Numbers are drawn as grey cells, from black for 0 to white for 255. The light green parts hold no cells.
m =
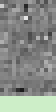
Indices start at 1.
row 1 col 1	114
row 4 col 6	110
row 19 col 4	147
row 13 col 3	122
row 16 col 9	131
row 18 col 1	122
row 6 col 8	107
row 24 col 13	169
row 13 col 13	132
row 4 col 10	123
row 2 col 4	93
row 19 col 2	132
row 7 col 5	138
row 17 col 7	151
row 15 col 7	115
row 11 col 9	121
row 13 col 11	125
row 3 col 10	118
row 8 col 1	124
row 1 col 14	112
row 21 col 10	120
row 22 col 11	134
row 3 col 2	95
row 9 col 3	126
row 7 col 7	129
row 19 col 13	149
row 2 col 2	132
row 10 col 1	140
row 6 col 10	112
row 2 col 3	109
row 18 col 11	163
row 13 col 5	126
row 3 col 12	115
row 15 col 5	104
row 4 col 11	151
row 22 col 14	129
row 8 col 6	120
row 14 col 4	130

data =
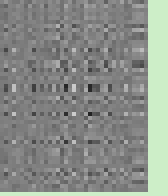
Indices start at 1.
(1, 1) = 131
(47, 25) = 129
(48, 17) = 143
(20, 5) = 141
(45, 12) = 101
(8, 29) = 105
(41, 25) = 128
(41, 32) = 112
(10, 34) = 105
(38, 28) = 129
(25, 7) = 112
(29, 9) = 68
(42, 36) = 122
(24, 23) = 136
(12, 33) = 125
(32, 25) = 136
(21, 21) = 123
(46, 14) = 139
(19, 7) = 132
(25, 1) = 120
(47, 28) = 132
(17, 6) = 138
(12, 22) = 122
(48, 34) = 129
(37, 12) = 115
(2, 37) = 144
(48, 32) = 118
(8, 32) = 128
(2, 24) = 155
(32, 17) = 156
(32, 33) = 125
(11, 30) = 127
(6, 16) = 140
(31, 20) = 128
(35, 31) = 144
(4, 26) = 132
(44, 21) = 110
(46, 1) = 128
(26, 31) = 118
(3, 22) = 141

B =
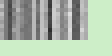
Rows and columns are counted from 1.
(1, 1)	167
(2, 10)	123
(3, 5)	182
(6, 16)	134
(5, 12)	154
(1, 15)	183
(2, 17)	160
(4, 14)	205
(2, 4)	149
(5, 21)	172
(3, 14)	204
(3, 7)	117
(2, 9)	187
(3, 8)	114
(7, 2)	123
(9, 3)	81
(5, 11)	190
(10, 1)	168
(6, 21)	181
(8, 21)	212
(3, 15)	167
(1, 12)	166
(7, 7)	112
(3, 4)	119
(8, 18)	218
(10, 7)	117
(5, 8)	115
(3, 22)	183
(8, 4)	163
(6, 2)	123
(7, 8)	118
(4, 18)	222
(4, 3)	70
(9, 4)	138
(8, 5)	160
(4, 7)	117
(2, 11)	192
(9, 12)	164

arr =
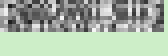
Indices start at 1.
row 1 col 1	158
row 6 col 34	118
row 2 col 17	161
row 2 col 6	161
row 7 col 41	144
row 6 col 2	201
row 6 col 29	126
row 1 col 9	66
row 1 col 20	117
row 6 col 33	201
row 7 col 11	108
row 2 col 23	159
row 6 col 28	195
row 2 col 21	154
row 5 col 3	132
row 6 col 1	144
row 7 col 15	185
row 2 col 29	75
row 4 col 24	208
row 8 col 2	188
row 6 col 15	152
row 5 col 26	143
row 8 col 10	187
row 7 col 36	176
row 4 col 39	191
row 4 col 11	118
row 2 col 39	156
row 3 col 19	105
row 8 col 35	238
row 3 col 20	91
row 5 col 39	184
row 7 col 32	235
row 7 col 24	174
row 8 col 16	144
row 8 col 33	140
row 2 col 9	162
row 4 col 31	84
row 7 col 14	156
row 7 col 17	133

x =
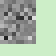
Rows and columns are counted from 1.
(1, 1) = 166
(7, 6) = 151
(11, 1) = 154
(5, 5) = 57
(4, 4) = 115
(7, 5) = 90
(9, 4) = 77
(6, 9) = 132
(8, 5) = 110
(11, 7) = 137
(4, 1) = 148
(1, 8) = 125
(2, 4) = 158
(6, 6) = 129
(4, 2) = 64
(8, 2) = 101
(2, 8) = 102
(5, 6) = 45
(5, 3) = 142
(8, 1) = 132
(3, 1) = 141
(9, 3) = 130
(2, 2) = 146
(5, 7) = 169
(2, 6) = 105
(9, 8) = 127
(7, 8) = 127
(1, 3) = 128
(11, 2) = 154
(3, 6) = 111

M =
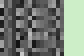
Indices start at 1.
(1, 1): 162
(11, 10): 60
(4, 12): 106
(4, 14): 59
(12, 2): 89
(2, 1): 187
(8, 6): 67
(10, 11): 112
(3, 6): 145
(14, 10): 57
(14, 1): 107
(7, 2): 109
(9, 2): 96
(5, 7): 88
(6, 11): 112
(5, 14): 127
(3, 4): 58
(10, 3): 110
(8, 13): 111
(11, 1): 159
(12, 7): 94
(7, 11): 114
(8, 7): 93
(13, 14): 50
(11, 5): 19
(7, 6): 130
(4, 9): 164
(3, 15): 140
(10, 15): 38
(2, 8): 130
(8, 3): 119
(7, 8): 41
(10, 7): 70
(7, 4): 58
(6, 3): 76
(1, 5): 63

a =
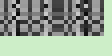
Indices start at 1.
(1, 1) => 157
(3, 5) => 43
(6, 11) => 158
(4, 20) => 200
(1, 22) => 23
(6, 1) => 49
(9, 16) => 152
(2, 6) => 154
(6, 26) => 157
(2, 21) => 66
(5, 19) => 164
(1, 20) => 186
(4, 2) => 96
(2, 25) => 155
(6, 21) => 158
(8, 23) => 75
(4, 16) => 96
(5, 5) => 193
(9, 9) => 57
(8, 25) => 149
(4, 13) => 128
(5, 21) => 60
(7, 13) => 165
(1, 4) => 186
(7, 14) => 57
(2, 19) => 154
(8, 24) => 150
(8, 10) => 149
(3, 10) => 166
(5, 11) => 60
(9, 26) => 151
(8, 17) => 149
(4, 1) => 128
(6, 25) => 50
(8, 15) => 75
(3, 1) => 166
